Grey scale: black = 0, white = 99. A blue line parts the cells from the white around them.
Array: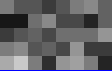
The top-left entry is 48
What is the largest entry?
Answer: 78
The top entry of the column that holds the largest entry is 33
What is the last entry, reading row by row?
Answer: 14
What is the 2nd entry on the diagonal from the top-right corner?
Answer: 14
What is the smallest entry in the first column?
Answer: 9
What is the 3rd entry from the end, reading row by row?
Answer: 62
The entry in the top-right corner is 38
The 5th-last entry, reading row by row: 18
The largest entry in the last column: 58
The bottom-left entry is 66
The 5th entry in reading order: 33

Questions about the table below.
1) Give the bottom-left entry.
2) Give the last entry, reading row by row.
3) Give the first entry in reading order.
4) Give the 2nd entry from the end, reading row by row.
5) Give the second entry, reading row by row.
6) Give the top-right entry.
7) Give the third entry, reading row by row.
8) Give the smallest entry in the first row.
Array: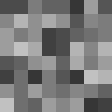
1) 75
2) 25
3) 29
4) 21
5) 29
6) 33
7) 48
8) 21

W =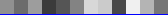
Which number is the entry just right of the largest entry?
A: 70
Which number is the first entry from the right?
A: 46
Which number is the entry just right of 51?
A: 84
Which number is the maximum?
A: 93

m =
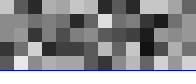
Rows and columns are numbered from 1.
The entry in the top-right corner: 39
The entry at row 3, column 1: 54
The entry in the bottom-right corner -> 81
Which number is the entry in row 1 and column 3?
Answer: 16
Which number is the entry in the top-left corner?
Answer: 77
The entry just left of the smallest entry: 77
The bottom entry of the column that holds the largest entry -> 90
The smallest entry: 7
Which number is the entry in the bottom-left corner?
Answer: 35
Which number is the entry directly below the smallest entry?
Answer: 39
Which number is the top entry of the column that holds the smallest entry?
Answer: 77
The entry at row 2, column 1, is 54
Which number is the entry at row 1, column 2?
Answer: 35
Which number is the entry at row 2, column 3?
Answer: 44
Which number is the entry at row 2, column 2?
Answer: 54

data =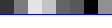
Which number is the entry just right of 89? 76
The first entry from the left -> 20
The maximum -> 89

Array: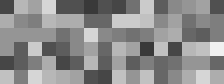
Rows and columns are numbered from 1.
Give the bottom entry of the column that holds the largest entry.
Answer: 67
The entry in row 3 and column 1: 58
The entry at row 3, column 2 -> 58
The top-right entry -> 31
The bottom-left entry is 75
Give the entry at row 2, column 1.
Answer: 67
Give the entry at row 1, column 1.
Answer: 27
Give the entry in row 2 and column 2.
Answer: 53
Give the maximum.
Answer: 93
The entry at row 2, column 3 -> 49
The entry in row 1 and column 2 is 71
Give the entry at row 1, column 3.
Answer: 63
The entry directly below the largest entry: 40

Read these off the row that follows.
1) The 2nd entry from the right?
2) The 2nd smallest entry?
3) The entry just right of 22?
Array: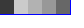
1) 59
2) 40
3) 79

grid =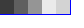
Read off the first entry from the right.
82
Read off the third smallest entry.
58
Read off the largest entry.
91

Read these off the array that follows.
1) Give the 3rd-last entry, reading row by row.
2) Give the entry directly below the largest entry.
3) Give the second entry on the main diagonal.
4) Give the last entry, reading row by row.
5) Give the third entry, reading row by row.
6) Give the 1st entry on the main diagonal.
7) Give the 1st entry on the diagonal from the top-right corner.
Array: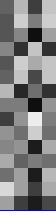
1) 24
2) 80
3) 80
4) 28
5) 24
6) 38
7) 76

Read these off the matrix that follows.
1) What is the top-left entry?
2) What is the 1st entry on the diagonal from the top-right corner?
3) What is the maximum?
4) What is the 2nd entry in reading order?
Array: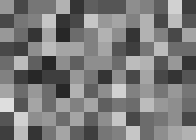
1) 59
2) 24
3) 86
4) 28
